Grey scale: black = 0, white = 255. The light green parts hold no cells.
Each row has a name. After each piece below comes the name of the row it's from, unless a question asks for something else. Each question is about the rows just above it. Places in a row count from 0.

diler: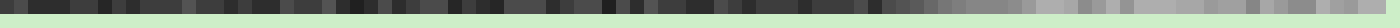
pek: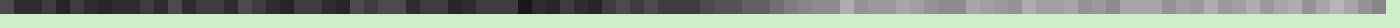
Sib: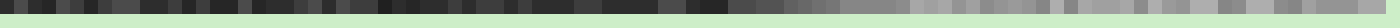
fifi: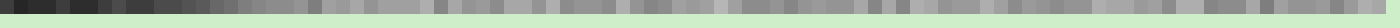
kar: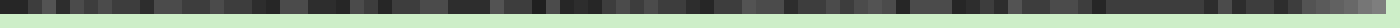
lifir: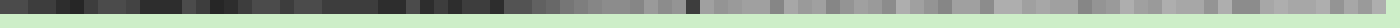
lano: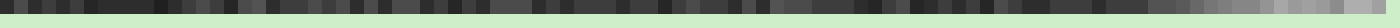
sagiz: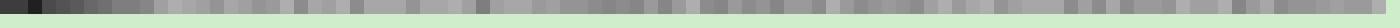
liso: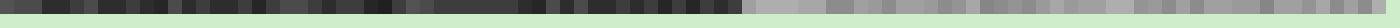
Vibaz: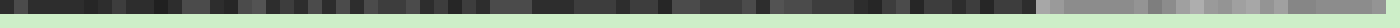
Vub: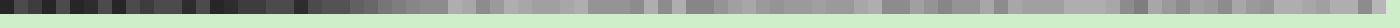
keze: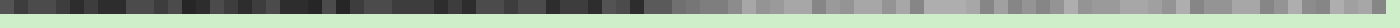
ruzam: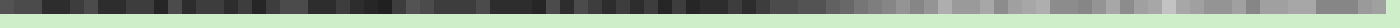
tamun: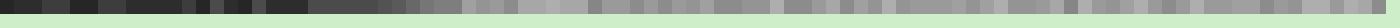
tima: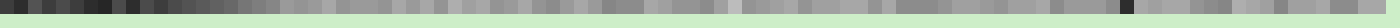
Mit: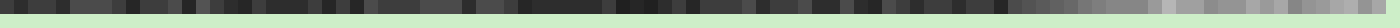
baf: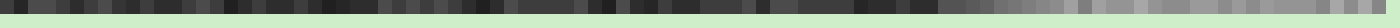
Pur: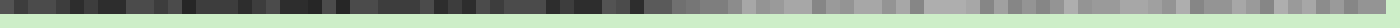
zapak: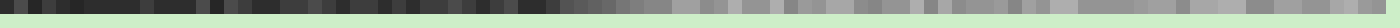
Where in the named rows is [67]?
lifir, 9
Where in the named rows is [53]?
baf, 8
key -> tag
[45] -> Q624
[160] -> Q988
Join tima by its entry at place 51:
Q988

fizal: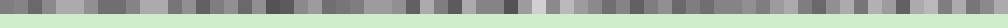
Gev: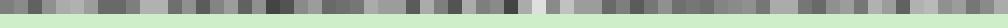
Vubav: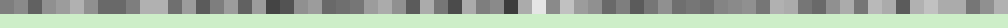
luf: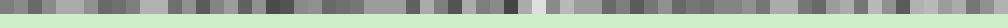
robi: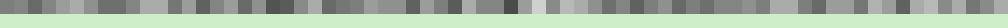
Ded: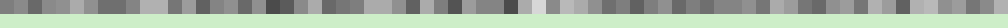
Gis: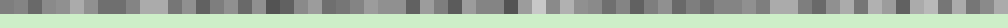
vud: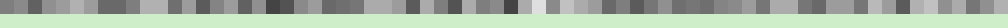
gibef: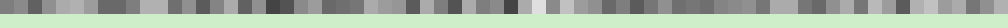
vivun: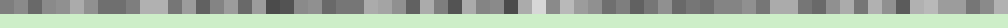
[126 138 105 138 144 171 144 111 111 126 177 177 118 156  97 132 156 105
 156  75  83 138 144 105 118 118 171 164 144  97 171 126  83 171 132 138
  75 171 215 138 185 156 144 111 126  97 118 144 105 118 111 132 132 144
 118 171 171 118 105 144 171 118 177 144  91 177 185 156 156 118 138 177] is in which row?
vivun
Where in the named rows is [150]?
gibef, 28
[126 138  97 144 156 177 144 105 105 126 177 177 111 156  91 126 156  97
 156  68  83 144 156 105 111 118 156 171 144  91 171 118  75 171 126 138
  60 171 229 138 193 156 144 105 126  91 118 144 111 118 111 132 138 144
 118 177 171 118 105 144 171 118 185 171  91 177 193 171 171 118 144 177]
Vubav
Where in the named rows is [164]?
vivun, 27

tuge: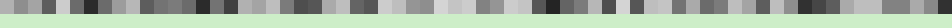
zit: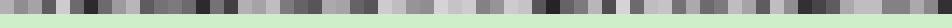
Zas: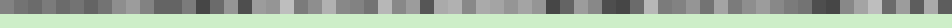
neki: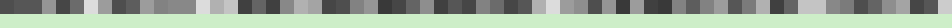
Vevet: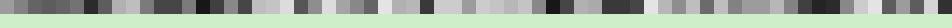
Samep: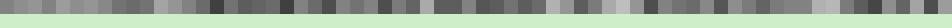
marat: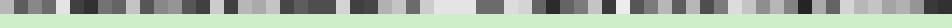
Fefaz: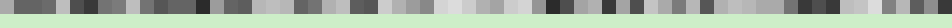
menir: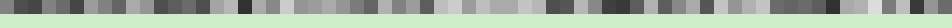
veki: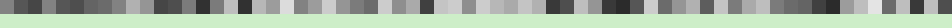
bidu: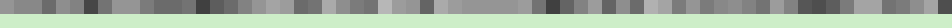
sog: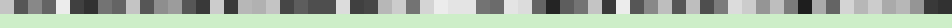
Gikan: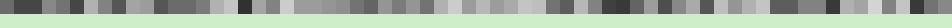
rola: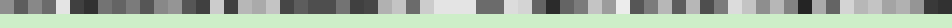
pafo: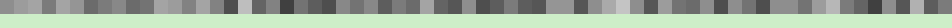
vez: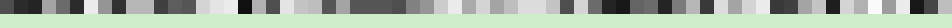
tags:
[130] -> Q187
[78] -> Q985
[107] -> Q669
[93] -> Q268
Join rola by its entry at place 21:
Q268
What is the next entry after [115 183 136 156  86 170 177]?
[136]
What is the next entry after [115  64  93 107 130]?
[149]
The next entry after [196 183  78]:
[86]
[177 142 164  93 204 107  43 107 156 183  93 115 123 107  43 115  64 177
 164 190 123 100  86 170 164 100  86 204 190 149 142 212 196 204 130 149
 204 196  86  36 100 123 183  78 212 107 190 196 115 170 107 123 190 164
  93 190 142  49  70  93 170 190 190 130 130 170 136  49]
zit

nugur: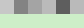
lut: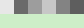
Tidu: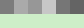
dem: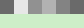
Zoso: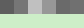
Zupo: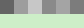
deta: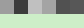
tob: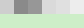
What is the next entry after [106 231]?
[145]
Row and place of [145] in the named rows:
dem, 2
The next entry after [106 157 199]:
[131]
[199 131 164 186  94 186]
nugur

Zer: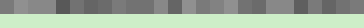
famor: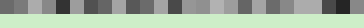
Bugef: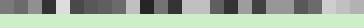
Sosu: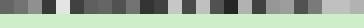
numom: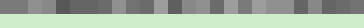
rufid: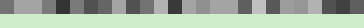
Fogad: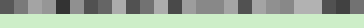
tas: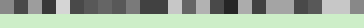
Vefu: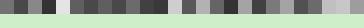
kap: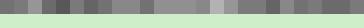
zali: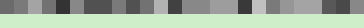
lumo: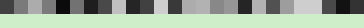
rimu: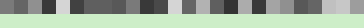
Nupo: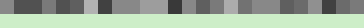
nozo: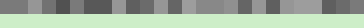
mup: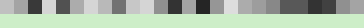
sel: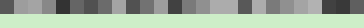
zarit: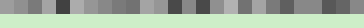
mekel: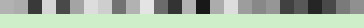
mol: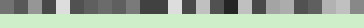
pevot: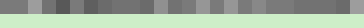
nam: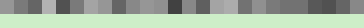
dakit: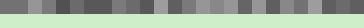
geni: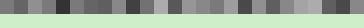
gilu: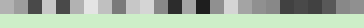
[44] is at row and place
gilu, 12
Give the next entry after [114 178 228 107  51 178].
[24]
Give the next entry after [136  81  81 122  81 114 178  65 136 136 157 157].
[57]
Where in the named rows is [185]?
mup, 7
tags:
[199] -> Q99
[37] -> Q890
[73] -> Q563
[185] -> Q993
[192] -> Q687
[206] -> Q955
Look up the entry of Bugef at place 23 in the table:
Q955
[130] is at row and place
Zer, 15
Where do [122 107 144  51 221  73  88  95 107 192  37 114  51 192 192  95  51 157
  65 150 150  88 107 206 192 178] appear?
Bugef

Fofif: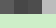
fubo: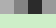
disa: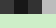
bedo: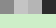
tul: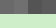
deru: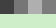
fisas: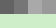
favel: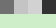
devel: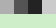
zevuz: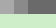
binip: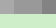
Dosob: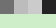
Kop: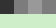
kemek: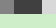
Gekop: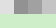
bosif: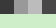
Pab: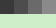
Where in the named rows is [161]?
Gekop, 2
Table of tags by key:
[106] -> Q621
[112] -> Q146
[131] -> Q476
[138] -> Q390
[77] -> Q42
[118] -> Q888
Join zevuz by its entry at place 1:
Q390

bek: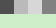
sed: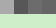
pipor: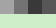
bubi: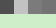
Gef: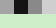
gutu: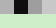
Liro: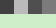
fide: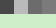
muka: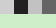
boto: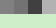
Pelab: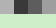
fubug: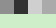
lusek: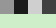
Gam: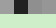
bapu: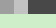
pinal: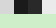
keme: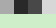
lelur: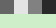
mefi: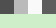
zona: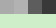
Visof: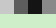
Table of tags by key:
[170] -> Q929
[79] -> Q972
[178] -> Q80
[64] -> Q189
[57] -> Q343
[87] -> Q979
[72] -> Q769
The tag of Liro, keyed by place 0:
Q189
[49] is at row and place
fubug, 1

